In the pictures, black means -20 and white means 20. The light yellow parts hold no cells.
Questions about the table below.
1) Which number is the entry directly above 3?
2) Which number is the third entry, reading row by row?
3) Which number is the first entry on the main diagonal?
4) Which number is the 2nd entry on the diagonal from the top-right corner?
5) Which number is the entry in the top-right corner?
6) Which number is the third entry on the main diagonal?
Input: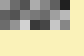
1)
-7
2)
-7
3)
5
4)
5
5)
-15
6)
13

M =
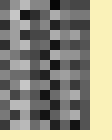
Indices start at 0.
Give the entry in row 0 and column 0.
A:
-7
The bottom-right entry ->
-7
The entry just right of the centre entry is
-17
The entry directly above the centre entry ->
-15
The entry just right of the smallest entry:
-7
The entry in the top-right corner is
-9
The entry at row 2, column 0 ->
-13
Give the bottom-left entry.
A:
-11
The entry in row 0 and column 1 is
3
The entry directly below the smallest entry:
7
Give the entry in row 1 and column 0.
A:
1
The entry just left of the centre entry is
-5
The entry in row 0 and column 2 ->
9
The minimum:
-19
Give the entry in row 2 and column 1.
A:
5
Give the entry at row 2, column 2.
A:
9

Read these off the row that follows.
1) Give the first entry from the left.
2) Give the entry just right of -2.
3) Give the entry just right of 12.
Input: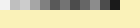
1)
18
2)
-8
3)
6

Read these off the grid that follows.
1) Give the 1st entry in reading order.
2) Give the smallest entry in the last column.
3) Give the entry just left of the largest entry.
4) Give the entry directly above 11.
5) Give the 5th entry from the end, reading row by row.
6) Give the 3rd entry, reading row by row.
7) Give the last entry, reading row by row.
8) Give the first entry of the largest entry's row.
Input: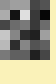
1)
3
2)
-19
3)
-17
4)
-9
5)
-1
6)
5
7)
-9
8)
7
